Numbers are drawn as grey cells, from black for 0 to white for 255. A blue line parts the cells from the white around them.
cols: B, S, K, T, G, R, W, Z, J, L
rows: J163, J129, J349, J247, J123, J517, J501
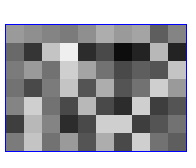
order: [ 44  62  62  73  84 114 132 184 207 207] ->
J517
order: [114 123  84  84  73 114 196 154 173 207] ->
J247
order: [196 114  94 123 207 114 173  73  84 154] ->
J501
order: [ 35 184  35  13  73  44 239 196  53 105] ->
J129
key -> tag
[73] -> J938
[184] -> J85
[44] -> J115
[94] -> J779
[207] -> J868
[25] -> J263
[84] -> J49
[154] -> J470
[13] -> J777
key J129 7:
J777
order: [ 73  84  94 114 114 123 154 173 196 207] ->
J501
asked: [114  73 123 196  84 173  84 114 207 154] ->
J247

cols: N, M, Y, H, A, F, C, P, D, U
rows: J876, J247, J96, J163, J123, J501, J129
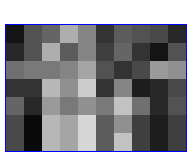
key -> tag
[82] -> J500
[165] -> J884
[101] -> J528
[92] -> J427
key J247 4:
J427
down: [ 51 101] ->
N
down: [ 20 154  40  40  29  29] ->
D
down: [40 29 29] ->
D
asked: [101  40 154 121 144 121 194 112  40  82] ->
J123
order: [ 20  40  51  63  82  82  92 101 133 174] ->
J247

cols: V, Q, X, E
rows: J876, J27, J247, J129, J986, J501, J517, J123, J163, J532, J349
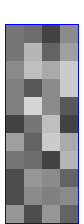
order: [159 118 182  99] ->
J27
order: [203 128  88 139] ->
J129
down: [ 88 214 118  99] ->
Q
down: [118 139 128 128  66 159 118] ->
V
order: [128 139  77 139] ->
J532
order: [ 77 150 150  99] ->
J349

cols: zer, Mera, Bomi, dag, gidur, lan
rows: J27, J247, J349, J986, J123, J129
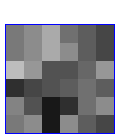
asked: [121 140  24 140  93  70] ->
J129
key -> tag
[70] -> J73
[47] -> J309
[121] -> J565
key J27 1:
J565
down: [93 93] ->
gidur

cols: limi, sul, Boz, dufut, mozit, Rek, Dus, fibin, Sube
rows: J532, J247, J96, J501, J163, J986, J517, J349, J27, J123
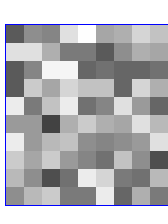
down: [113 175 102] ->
Sube
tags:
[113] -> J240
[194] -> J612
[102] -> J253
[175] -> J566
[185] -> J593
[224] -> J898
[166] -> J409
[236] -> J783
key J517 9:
J898

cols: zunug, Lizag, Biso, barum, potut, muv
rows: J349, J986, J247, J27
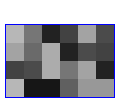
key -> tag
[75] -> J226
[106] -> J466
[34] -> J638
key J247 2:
J226
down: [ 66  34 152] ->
muv
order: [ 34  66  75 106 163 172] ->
J986
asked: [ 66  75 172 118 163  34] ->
J247
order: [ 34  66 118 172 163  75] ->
J247

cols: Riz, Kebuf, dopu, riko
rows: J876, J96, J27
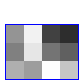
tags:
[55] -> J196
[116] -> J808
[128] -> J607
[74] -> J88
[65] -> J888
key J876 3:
J888
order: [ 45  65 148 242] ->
J876
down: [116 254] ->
dopu
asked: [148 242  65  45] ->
J876
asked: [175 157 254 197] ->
J27
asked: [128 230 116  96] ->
J96

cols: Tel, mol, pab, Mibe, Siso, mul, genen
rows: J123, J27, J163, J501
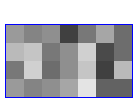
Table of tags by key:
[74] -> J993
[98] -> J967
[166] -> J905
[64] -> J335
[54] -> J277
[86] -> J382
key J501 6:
J967
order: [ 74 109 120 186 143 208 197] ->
J27

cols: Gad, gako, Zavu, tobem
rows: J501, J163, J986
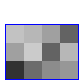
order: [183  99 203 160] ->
J163
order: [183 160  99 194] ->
J501
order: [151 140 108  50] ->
J986
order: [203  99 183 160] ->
J163
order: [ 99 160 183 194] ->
J501
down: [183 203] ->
gako

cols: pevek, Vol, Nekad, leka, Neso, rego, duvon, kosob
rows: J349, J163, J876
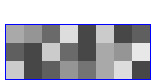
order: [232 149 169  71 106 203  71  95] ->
J163
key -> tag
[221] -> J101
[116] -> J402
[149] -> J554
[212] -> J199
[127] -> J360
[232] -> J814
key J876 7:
J101
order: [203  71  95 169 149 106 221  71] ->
J349
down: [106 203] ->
Nekad
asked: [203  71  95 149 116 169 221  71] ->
J876
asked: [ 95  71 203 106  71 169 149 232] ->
J163

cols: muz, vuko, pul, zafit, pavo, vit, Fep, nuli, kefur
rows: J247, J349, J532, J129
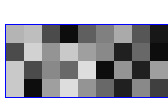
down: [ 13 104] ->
vit
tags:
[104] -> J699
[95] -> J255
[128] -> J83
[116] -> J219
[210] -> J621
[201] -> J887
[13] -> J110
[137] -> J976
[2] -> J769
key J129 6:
J699
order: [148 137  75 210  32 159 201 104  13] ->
J349
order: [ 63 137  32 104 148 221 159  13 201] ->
J129
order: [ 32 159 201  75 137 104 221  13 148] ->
J532
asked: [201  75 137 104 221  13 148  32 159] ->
J532

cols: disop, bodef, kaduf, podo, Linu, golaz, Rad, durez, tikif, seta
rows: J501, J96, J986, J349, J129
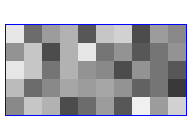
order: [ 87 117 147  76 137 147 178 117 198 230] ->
J986
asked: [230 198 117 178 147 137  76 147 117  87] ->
J986
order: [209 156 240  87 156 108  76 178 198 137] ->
J129
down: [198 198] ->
bodef
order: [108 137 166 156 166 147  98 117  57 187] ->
J349
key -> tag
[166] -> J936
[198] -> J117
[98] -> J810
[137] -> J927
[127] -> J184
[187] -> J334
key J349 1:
J334
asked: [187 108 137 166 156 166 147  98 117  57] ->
J349

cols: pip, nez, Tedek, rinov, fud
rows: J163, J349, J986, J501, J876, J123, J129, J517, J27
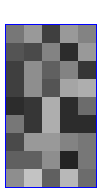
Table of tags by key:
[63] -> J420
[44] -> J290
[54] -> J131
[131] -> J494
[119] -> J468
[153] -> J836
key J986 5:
J131
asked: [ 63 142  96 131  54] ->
J986
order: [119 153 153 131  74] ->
J129
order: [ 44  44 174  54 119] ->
J123
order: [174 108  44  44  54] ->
J876
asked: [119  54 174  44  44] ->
J123
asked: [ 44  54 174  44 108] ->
J876

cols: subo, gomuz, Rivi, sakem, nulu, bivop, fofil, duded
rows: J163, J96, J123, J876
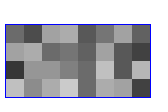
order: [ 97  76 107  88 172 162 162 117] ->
J163
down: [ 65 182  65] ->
duded

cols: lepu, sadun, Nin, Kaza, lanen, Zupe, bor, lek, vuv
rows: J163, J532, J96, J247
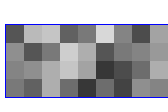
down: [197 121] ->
Nin
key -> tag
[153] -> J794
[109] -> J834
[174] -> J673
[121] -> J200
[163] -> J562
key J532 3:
J200

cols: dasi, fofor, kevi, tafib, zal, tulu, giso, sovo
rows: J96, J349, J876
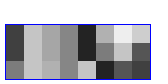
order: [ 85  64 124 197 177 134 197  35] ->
J876
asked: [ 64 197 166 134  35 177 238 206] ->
J96
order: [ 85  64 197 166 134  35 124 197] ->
J349
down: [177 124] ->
tulu
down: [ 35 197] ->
zal
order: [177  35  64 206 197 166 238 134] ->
J96

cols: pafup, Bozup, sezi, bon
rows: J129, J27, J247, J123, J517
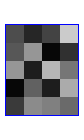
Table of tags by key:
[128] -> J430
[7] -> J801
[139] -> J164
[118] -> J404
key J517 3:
J430
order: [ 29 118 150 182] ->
J247

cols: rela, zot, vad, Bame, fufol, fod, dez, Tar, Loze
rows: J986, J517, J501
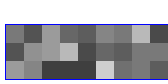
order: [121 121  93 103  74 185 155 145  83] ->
J517
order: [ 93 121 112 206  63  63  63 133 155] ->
J501
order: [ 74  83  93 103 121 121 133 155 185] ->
J986
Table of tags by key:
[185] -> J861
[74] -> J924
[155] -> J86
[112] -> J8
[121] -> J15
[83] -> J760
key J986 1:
J15

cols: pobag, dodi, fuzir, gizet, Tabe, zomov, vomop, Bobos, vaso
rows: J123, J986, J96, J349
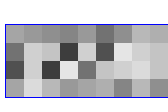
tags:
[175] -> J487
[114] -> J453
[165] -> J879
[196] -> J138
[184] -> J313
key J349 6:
J487
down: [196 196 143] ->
vaso
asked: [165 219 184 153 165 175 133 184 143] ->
J349
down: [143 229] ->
vomop
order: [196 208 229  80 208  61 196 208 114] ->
J986
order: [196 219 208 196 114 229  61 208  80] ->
J96

